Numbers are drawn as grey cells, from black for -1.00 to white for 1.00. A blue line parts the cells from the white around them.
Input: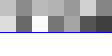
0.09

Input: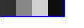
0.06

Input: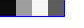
0.23

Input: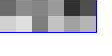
0.10

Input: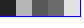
0.43

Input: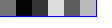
-0.97

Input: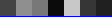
0.12

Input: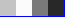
0.97
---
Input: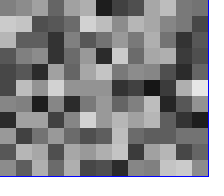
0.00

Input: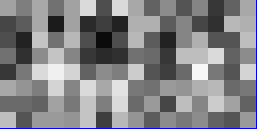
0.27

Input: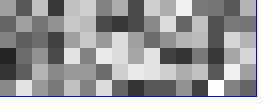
0.25

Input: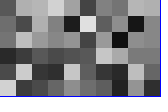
-0.31

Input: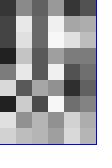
-0.58

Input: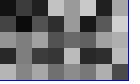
-0.86
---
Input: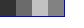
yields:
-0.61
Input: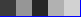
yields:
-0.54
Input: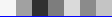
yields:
0.93
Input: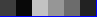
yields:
-0.52
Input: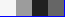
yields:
0.93
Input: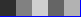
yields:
-0.64
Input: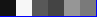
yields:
-0.86
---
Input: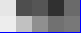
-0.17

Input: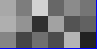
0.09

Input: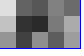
-0.16

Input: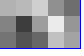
-0.14

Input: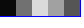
-0.33

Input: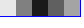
0.29

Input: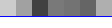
-0.10
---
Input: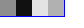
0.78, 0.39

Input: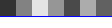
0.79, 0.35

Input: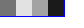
0.77, 0.28

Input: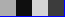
0.66, 0.36

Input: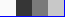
0.96, 0.57

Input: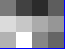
1.00, 0.72

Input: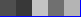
0.53, 0.41
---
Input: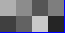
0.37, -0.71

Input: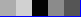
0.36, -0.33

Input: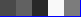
-0.42, -0.03

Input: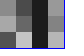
0.09, 0.43

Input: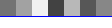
-0.10, 0.06

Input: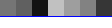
-0.08, -0.58
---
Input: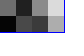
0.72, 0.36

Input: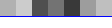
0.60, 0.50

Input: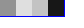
0.75, 0.53

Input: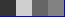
0.62, 0.02

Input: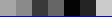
0.59, 0.30

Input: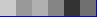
0.59, 0.38

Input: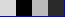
0.71, 0.46

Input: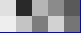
0.87, 0.76
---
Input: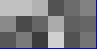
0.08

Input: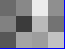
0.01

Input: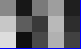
0.56

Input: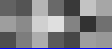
0.24

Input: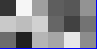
0.58

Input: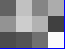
0.15
